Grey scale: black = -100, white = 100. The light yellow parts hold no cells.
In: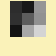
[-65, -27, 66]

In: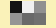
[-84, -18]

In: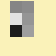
[4, 17]

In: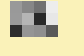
[20, 42, 12]

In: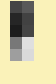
[-46, -48]

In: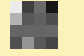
[84, -31, -21, -46]

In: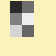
[-67, 87]

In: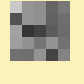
[57, 17, -48, 15, 3]

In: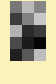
[-7, 2, -53]
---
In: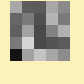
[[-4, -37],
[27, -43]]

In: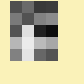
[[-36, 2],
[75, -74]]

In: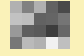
[[49, -23],
[-26, -30]]

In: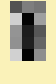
[[-97, 25],
[-77, -32]]

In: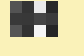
[[-56, -46],
[-61, 92]]

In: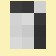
[[70, -55],
[57, -62]]
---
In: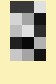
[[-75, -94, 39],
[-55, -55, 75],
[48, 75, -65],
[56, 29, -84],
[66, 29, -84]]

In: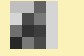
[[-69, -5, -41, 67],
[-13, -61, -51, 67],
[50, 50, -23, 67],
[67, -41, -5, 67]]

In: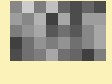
[[-50, -12, 15, -2, 15, -12, 6, 31],
[-40, -12, -2, 31, -12, -21, -50, -2],
[-2, 15, 31, -31, -12, -31, 6, 31],
[6, 60, -2, 50, -21, -40, -21, -40],
[23, 6, 40, -50, 31, -40, 23, 23]]

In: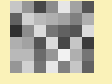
[[-63, 10, 72, -8, -24, -34, 72],
[-24, 64, 45, 37, 27, 0, 37],
[18, 64, -8, 80, 0, 55, -24],
[37, 27, -34, 72, -44, 55, -53],
[45, 45, -16, 18, 90, 37, -8],
[55, 18, -44, 10, 80, 27, -34]]

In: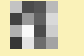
[[-58, 78, -15, 28],
[-50, 19, -24, 70],
[37, 95, -41, 61],
[53, -41, -33, 45]]

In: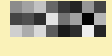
[[-47, -38, -64, 78, -10, 27, -97, 43],
[9, 27, 52, -19, -56, -72, 18, -47],
[62, 35, 70, -29, -80, -64, 87, -72]]
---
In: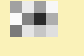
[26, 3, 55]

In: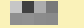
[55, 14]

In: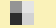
[16, 65]

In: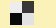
[86, 77]

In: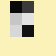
[-93, 78]

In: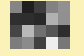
[4, -64, -12, 87]
